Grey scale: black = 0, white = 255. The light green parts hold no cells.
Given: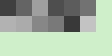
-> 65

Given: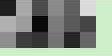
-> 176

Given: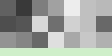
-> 79

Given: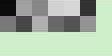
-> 12

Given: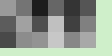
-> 93

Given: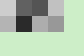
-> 205

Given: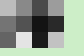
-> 116
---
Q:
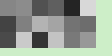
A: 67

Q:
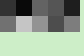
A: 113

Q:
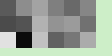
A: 75

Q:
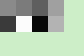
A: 58

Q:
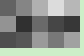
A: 147

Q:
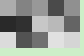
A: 41
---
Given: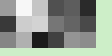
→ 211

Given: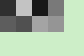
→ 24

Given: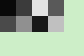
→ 227

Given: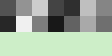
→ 204

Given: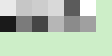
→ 205

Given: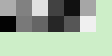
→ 224
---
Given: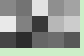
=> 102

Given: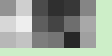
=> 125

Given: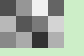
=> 50

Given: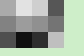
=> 45

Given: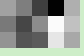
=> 91

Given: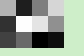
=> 1

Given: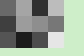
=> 77

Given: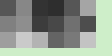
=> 178
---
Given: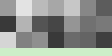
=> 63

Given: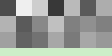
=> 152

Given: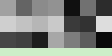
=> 9

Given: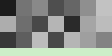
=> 131

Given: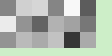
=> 170

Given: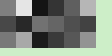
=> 147

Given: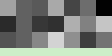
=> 115

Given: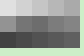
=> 96

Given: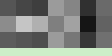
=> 112

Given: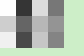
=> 132
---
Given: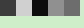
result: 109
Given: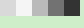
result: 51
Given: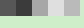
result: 186
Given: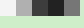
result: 118
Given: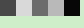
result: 7
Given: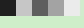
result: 235
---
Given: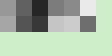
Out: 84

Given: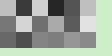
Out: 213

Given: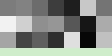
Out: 208

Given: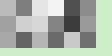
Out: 208

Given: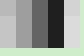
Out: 158

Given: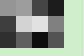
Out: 210

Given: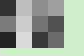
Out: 203

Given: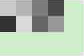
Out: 217

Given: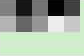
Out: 101
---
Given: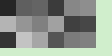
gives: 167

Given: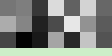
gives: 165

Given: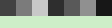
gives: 46

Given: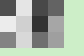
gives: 131

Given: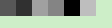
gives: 160

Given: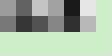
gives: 83

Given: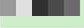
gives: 224

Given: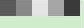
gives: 136

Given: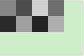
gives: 42

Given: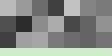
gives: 123
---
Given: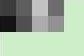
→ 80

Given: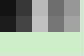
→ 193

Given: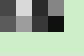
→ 157

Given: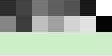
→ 211

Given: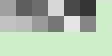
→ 117

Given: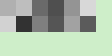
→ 85

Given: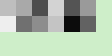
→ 196

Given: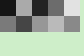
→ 151

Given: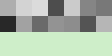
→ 141

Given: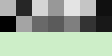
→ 127
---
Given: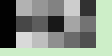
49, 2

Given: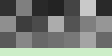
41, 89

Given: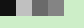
132, 17

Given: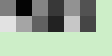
82, 226

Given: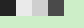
74, 35

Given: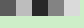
218, 91

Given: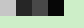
6, 198

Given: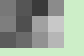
139, 91
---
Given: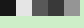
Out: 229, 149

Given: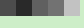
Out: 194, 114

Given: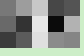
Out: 230, 223

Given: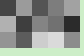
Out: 218, 205

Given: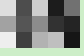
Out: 238, 222

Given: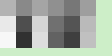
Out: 247, 233

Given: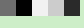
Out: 241, 204
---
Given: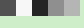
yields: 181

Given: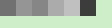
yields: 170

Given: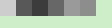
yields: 154

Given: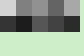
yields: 169

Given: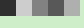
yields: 174

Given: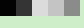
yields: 196

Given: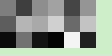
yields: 208

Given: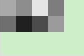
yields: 169
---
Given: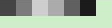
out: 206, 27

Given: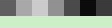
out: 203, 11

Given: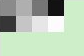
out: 252, 18

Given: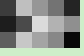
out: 219, 8

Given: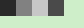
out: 199, 41

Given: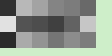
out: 225, 43

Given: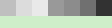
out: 233, 50

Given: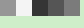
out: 244, 53

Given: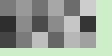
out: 205, 46

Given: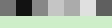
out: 224, 18
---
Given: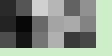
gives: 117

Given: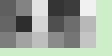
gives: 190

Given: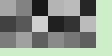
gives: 95

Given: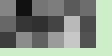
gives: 97

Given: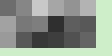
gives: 55

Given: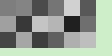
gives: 62
